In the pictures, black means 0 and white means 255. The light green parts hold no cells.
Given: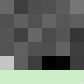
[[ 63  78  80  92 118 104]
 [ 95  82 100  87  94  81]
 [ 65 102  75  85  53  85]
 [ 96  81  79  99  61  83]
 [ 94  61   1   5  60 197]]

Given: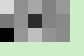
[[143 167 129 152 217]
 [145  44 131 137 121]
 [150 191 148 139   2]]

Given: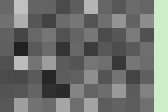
[[192 100  99  75  93 180 101  87 107 101 104]
 [173  86  67 107 118  84 111 148  98 141 113]
 [ 70 103 117  82 100 119  76  86 122  81  97]
 [ 33  89 107  53 104  60  88  77  90 110  95]
 [187 116 157  91  84 117 110  56 118 108  80]
 [ 73  90  39  93  96 142  85 116  69  95  75]
 [ 86 100  48  43 132 100 109 152  92 129  83]
 [158 114 107 165 111 163  93  99  93 112  87]]

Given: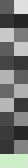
[[222  93]
 [ 38  51]
 [123 200]
 [199  93]
 [ 54  68]
 [ 94 179]
 [177 104]
 [ 55 183]
 [139  72]
 [ 38  58]
 [130  52]]

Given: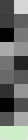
[[213  65]
 [ 94  62]
 [120   2]
 [145 170]
 [ 34 115]
 [ 87 105]
 [149  47]
 [ 78   3]
 [170  84]]

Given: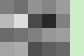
[[112 146 133 156 125]
 [221  73  40 128 185]
 [116 128 151 157 107]
 [170  79  95 104 164]]

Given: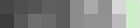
[[ 79  84  95  93 140 170 144 215  71]
 [ 88 111 107  93 140 146 146 186  60]]

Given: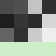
[[ 80 194  47  75]
 [ 54  44 214  30]
 [ 50 203 238  99]]
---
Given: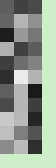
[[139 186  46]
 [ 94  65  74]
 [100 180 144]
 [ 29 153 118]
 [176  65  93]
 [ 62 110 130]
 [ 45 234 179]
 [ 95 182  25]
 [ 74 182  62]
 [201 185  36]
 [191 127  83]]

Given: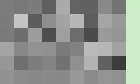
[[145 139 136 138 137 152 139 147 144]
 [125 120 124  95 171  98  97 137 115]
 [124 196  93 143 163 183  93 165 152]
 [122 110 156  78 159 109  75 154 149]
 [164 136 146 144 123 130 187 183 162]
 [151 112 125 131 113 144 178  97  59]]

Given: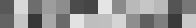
[[ 99 197  55 168 106 226 190 191 212 142  96 127  58 201]
 [ 88 216 109 157 141  75  69 229 138 185 198 185  84 119]]

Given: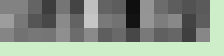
[[133 114 119 117 143 108 138  94 105  71 121  96 102  63 135]
 [130 130 100  61 117  68 192  99  93  15 148 108  93  82  90]
 [157 120  85  72 138  99 198 121 114  19 149 125 136  67  93]]

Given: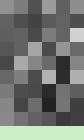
[[138 114  98  87  58  64]
 [144 125  81 155  96 142]
 [ 98  79  67  91  99  78]
 [ 95  98  73 124 100 209]
 [ 86  98 165  75 148 105]
 [ 71 169 133 106  43 134]
 [103 127  75 178  44 175]
 [123  77  73  43 114  94]
 [134  69 109  34 117  63]]

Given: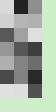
[[224 221  82]
 [217  34 143]
 [209 181 176]
 [ 88 161 223]
 [150  87  62]
 [175 131 109]
 [ 73 130  41]]
